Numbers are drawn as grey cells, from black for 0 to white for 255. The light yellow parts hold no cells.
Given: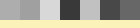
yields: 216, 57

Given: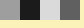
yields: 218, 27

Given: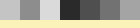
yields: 218, 42

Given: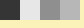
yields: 231, 53

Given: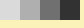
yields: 218, 50

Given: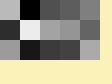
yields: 236, 1
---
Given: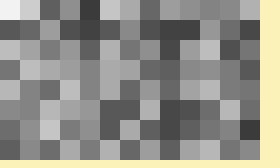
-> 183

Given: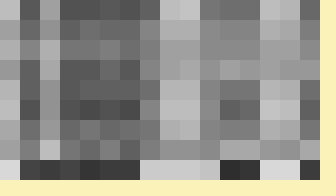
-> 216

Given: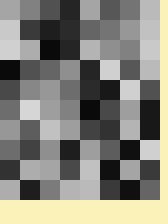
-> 58

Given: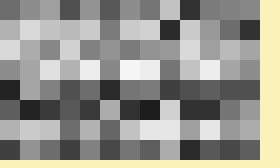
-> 88

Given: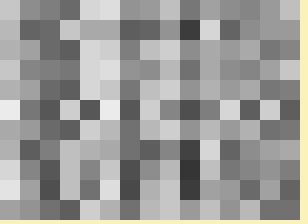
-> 184

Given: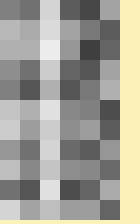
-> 157

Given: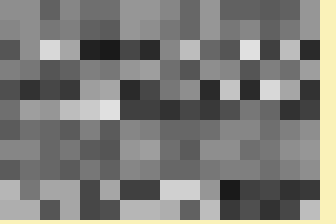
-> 50

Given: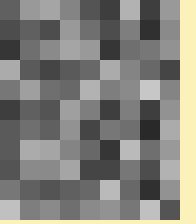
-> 119

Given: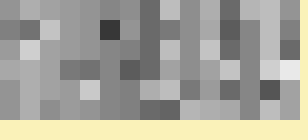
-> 134
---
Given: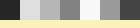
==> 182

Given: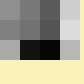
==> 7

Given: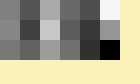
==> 156

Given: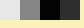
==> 4

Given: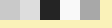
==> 36

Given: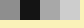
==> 168

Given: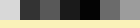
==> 88

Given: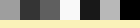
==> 95

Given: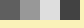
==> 222

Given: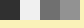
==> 112
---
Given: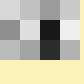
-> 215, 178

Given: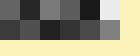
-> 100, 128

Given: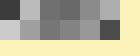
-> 60, 76

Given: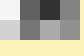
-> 245, 145

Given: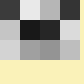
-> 59, 190

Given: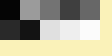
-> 5, 251

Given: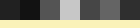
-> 33, 47
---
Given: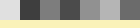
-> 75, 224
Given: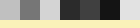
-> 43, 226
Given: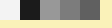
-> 152, 243
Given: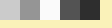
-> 250, 250
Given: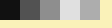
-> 142, 224
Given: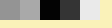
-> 3, 234
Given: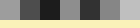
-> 142, 191
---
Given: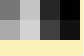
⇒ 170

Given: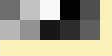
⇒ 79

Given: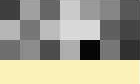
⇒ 153

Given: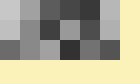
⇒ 57

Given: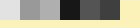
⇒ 84

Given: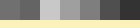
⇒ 126
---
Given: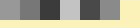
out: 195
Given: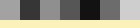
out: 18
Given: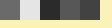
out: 43
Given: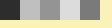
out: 148
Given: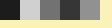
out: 114
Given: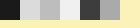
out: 240
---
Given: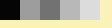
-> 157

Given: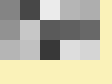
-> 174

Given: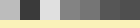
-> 117

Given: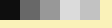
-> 152

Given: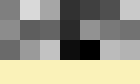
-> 121

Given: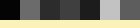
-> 63

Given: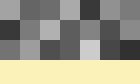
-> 115

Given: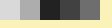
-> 110

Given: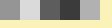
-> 149
